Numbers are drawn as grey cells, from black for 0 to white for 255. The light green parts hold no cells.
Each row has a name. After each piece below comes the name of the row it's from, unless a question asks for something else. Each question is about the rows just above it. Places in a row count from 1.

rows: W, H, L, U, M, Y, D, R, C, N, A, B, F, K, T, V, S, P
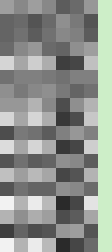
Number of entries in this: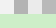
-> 4
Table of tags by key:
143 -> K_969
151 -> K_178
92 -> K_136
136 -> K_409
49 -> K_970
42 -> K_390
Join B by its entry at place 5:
K_969

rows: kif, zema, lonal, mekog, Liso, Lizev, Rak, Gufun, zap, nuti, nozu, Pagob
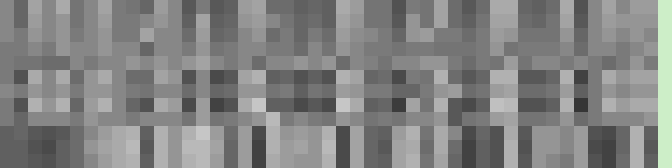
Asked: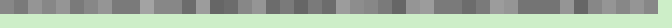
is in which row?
lonal
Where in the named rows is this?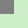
Liso, 27
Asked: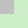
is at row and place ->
Gufun, 36
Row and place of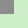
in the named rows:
lonal, 26
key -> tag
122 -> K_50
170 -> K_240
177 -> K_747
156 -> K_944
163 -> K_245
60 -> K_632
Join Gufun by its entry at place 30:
K_245

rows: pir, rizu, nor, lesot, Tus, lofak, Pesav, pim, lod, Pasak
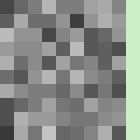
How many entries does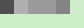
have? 5
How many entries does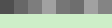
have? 8
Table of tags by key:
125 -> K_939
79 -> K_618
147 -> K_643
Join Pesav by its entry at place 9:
K_618
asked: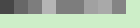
pir
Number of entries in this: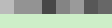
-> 8

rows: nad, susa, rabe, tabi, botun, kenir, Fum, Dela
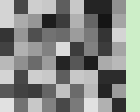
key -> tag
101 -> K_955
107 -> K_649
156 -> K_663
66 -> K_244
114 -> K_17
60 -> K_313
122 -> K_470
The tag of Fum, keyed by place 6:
K_649
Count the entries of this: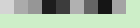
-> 9
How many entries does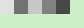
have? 5
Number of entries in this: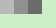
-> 3
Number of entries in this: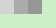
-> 3

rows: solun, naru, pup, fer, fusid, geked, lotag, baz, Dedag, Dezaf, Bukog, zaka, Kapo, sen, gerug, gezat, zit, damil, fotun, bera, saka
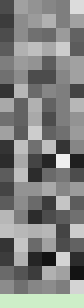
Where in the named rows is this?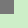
Kapo, 5
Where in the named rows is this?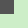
bera, 2
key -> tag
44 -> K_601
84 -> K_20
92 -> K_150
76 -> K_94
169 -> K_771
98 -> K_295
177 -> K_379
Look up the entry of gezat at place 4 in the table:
K_94

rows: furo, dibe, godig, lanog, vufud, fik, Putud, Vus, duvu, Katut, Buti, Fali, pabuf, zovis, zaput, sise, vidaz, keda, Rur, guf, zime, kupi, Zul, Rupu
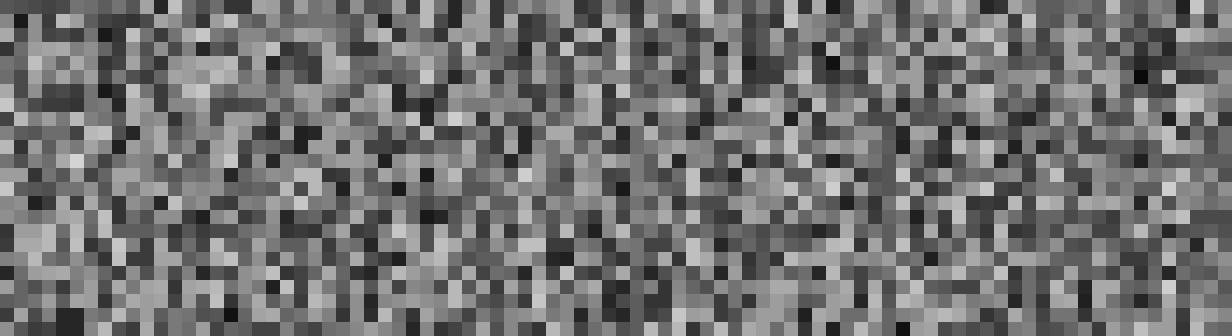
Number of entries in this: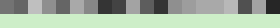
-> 20
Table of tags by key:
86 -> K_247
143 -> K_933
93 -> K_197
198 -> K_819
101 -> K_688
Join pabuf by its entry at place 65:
K_819
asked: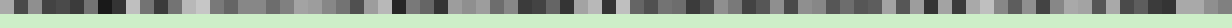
Putud
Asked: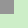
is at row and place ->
zaput, 48
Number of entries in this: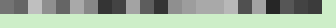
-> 23
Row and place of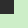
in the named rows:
Zul, 27
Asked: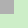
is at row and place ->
Katut, 47

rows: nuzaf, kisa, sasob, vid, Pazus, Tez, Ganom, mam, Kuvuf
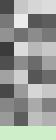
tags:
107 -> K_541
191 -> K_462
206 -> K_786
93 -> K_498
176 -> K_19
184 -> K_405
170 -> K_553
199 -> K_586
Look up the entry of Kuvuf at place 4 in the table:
K_19
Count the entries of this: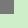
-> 1
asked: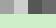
Tez
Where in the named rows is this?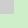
Tez, 2

